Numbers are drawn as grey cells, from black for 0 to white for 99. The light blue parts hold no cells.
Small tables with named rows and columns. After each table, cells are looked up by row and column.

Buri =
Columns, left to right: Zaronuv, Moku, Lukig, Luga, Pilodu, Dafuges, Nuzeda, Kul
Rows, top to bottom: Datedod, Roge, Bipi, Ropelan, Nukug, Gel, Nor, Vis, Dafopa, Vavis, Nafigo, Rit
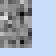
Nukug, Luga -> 44
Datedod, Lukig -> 36
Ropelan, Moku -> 73
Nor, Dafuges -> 48
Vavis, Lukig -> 48
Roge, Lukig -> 53
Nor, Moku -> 40
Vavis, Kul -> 37
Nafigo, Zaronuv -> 45
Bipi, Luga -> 54
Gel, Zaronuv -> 60
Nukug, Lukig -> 28
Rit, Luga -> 46
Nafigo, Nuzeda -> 42
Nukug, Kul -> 64

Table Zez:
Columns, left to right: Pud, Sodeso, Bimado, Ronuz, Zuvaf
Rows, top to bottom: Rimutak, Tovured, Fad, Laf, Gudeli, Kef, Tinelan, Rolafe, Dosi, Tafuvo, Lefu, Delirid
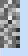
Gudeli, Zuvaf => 49
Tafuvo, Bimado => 53
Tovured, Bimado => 45
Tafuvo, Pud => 37
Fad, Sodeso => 34
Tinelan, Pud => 63
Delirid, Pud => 37
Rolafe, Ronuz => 41
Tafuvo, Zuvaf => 18
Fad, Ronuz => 71
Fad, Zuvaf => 86

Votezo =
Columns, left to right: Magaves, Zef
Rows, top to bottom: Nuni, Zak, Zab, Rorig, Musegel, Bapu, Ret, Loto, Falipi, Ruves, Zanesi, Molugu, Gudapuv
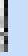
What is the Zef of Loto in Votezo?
2
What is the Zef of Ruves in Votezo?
20
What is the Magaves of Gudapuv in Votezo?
66
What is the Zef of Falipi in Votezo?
54
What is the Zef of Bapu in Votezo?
26
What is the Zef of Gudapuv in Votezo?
32
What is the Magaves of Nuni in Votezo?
89
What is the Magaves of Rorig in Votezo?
86
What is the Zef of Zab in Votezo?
14
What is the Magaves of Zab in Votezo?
83
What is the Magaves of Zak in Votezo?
91
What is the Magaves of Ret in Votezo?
73
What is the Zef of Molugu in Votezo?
31
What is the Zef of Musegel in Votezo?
21
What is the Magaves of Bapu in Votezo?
70
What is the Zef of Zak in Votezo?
5

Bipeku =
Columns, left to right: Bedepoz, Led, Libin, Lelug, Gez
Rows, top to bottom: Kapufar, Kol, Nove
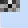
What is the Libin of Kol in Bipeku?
4
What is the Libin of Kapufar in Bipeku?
88
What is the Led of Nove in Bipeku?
22
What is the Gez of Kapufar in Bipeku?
48
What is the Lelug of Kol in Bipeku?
66
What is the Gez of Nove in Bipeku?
69
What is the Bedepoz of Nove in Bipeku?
46
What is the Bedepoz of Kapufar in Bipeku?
18
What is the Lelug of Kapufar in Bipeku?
21
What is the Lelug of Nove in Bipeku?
47
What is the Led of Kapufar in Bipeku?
25
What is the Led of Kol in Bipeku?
60
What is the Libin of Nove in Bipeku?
61
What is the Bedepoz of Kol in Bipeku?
67
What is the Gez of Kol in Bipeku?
38

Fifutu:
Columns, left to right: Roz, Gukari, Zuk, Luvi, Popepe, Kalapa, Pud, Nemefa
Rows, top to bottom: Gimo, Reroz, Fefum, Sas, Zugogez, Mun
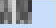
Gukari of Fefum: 36
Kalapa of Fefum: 34
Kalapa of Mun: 61
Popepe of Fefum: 38
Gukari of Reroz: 43
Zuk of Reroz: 66
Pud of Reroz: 44
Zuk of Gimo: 67
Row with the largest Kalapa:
Mun

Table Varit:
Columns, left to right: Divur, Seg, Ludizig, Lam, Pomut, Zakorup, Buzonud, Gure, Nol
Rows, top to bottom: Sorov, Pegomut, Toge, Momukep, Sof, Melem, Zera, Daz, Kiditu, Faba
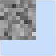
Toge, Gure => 60
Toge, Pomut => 59
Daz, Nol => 44
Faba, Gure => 54
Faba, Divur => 51
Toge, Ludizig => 56
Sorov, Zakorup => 43
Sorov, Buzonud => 54
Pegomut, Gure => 43
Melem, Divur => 62
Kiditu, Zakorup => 71
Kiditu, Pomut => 60
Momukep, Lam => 61
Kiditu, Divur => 63

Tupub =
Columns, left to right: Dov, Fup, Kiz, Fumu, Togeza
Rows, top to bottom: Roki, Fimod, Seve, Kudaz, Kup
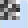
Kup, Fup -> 25
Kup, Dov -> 37
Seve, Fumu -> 33
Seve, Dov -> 35
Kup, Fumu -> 37
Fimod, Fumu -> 23
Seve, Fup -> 65
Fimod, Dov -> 22
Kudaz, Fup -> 22
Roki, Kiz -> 56
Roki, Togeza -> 96
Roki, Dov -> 67
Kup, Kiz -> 70
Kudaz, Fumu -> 70
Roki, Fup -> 20
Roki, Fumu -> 67
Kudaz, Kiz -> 57

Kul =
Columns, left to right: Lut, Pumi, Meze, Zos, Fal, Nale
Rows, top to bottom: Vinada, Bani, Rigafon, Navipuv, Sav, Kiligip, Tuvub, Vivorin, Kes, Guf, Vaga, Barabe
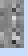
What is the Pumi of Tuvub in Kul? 48
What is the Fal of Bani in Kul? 41
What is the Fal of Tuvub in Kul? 43
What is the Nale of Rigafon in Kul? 52
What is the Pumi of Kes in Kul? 53
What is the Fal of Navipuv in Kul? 40
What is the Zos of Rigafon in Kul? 28
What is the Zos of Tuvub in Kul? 61
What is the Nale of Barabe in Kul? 50
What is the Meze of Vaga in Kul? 50

